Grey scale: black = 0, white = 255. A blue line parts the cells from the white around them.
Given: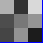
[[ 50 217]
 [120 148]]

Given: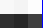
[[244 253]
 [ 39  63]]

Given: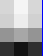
[[245 215]
 [237 209]]

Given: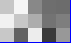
[[245 136]
 [199 173]]

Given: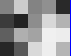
[[204 131]
 [ 34 141]]

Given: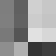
[[ 96 208]
 [ 98 204]]
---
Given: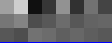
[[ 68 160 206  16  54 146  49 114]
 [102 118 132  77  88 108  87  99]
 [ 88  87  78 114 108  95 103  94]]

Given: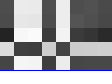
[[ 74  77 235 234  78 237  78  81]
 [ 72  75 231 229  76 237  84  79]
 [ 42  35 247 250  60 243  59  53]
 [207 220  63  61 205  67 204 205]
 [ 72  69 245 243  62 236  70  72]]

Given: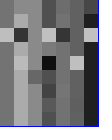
[[ 71 115 138 138  80 109  97]
 [ 31 115 171 138  80 114  97]
 [193 190  52 138 192  53  97]
 [ 31 115 171 138 123 114  97]
 [ 31 115 187 138  15 114 191]
 [ 31 115 171 103  80 114  97]
 [ 31 115 171 138  67 117  97]
 [ 31 115 171 138  89 114  95]
 [ 31 115 171 138  80 114  97]]

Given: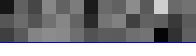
[[114  22  97  70 135  98 124  27 106  97 140  89 207 106]
 [ 91  86 108  84 113 134 100  42 117 129  64  98  94  57]
 [ 96  63  90 132 140 137 111  82  92  91 111 115   5  49]]

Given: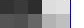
[[225  50  58  45 221]
 [191  84  80 102 179]]

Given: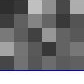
[[173  46  55 192 143  72]
 [ 84  60  96 132 101  57]
 [ 88 121  93  65 151  99]
 [119 164 116  89  55  99]
 [ 96  70 114  86 108  91]]

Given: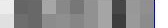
[[144 236 101 104 166 136 119 145 165  71 152]
 [140 224 110 104 140 143 134 145 165  61 154]]

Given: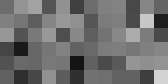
[[100 108 147 162  85 145  64 109 128 131  72 134]
 [ 30 128 117  93 133 152 144  86 123 126  74 199]
 [ 74 151  83 121 152  78 136  95 115 136 172 124]
 [134  69  25 103 118 130  98 105 124 126 119 128]
 [147  82 105 102 121 117  20  96  74  89 149 143]
 [211  97  47  71 146  92  47 113 111  98  98  62]]

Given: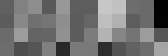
[[  2  96 129 141  89 152  94  93 199 193 109 106]
 [  3  92 136 112 117 142  92 102 191 177  93 106]
 [ 86 107 156 100 101 145  92 124 179 134 116 156]
 [165 109  77  85 128  41 122 121  45  83  97 108]]
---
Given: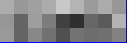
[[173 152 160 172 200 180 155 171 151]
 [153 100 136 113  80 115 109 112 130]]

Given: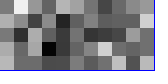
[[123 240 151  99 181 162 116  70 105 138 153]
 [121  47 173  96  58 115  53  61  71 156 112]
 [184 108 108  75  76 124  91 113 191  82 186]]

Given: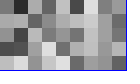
[[121  43 172 100 193  73 222 127 154]
 [146  69 186 123 149 116 193 160 117]
 [190 219 147 198 224 106 158 147  98]]

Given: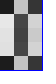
[[ 28 195  53]
 [226  66 202]
 [ 28 195  54]]

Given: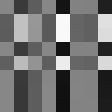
[[134  58  93 135  20 130 129  31]
 [ 92 193 150  90 249 101  96 220]
 [ 95 187 147  94 236 102  99 217]
 [135  56  93 136  17 132 130  26]]

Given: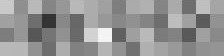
[[201 143 185 133 151 184 172 160 126 171 177 133 170 110 191 165]
 [125 150  87 117 145 105 210 243  97 159 185 123 130  89 160 137]]
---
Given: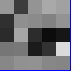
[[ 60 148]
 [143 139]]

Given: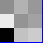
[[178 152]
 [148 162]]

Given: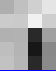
[[192 208]
 [202 241]]

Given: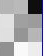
[[185  14]
 [160 156]]

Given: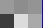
[[141 148]
 [220 170]]

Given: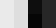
[[222  14]
 [222   6]]

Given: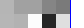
[[161 161]
 [178 252]]

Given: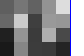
[[118  98]
 [203  63]]

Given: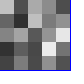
[[ 79 170]
 [ 48 191]]
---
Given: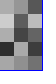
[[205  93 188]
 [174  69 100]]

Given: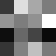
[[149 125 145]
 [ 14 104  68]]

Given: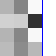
[[209 206  49]
 [180 134 248]]

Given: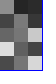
[[ 68 122  55]
 [102 118 201]]

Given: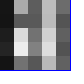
[[ 20  89  89]
 [ 29 219 114]]

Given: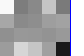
[[167 138 142]
 [144 152 151]]
